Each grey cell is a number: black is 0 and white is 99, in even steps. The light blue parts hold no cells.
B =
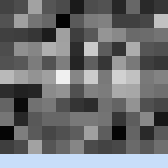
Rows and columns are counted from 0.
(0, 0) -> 26
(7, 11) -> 27
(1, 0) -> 32
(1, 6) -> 48
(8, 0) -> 46
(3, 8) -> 20
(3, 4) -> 63
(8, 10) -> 53
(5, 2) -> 57
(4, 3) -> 32
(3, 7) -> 36
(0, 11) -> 21
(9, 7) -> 36
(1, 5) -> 35
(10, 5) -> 52
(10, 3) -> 33
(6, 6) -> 50
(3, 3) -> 68
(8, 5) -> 47
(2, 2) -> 21
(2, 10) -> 42
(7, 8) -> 39
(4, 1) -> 34
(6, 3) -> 54
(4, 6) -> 37
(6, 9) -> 65
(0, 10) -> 16
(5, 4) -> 93
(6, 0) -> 17
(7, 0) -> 39
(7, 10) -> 31
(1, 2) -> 45
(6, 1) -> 13

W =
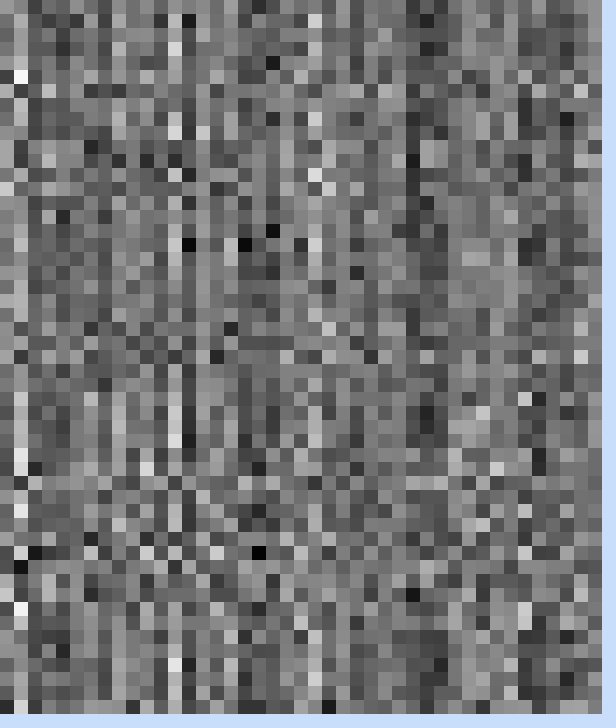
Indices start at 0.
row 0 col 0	59
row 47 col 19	34
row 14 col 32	50
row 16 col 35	49
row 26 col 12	64
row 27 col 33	50
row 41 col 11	51
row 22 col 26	31
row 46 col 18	29
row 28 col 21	57
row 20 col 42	49
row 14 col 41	50
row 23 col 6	21
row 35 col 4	37
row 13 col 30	50
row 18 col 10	60
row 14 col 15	37
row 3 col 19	39
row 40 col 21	59
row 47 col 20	51
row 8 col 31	33
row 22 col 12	55
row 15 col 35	51
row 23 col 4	43
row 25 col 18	43
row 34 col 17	69
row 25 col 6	27
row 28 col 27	43
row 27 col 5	40
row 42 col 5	57
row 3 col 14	43
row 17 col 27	43
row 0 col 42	56
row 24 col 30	23
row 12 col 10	36
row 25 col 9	48
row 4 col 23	43
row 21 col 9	47
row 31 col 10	51
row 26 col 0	42

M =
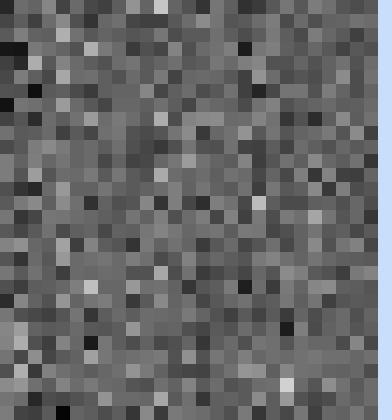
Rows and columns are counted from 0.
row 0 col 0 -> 15
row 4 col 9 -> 45
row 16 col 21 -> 38
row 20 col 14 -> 33
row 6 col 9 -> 39
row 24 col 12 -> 31
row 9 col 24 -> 33
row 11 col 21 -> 37
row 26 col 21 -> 44
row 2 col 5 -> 44
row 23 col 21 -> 49
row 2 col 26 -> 36
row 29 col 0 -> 48
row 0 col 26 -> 34
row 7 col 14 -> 43
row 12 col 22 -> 21
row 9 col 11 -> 33
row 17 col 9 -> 20
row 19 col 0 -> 46
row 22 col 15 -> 32
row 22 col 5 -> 45
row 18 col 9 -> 48
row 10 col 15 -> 31
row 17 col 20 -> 28
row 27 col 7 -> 41
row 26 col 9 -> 57
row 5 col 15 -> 40
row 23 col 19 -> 42
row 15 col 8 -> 34
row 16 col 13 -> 40
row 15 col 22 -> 64
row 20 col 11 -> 44
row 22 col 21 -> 39
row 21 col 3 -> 32
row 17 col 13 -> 39
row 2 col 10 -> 35
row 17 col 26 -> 27
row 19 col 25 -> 47
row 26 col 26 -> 30
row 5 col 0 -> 28

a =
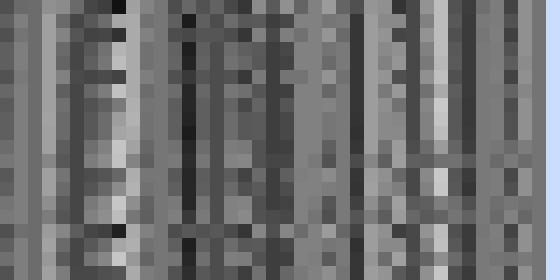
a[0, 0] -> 31
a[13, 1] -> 49
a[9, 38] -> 45
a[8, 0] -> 37
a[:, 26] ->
[58, 61, 61, 61, 61, 61, 61, 61, 61, 61, 61, 52, 61, 62, 55, 48, 61, 61, 58, 61]
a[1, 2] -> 42
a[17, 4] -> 41
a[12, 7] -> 33
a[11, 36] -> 47
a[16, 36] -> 26
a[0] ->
[31, 41, 42, 56, 54, 41, 27, 24, 7, 62, 51, 46, 30, 40, 32, 38, 28, 21, 54, 35, 56, 39, 50, 60, 39, 31, 58, 56, 20, 28, 57, 73, 32, 24, 43, 48, 26, 56, 45]
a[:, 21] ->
[39, 50, 44, 50, 50, 45, 50, 50, 50, 50, 50, 50, 49, 50, 50, 50, 42, 50, 50, 47]
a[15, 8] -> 73
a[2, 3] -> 62
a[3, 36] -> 32
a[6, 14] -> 40
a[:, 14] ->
[32, 37, 33, 37, 38, 33, 40, 37, 37, 37, 42, 46, 36, 37, 45, 47, 32, 37, 43, 34]
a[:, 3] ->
[56, 62, 62, 62, 62, 62, 62, 62, 63, 62, 62, 52, 62, 62, 55, 48, 60, 63, 59, 62]
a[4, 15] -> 30
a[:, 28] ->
[20, 53, 27, 56, 58, 31, 59, 44, 52, 53, 60, 61, 40, 49, 62, 60, 24, 53, 62, 35]
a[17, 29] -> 28
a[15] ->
[47, 49, 42, 48, 33, 27, 50, 55, 73, 46, 37, 46, 49, 22, 47, 30, 50, 53, 32, 29, 28, 50, 45, 31, 47, 33, 48, 36, 60, 40, 35, 39, 45, 38, 47, 41, 50, 40, 45]
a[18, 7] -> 52
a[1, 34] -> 47
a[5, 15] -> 30
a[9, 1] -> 49
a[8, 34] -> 47
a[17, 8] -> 64
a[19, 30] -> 56
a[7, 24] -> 47
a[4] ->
[37, 49, 42, 62, 39, 27, 37, 46, 73, 66, 44, 46, 39, 14, 38, 30, 44, 40, 34, 24, 26, 50, 50, 41, 47, 21, 61, 50, 58, 28, 47, 71, 35, 23, 47, 48, 36, 54, 45]
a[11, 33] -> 35
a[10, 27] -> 44
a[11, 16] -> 51
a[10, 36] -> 41
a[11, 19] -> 27
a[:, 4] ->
[54, 41, 51, 41, 39, 50, 37, 43, 41, 41, 36, 34, 45, 41, 35, 33, 52, 41, 35, 48]
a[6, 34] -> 47
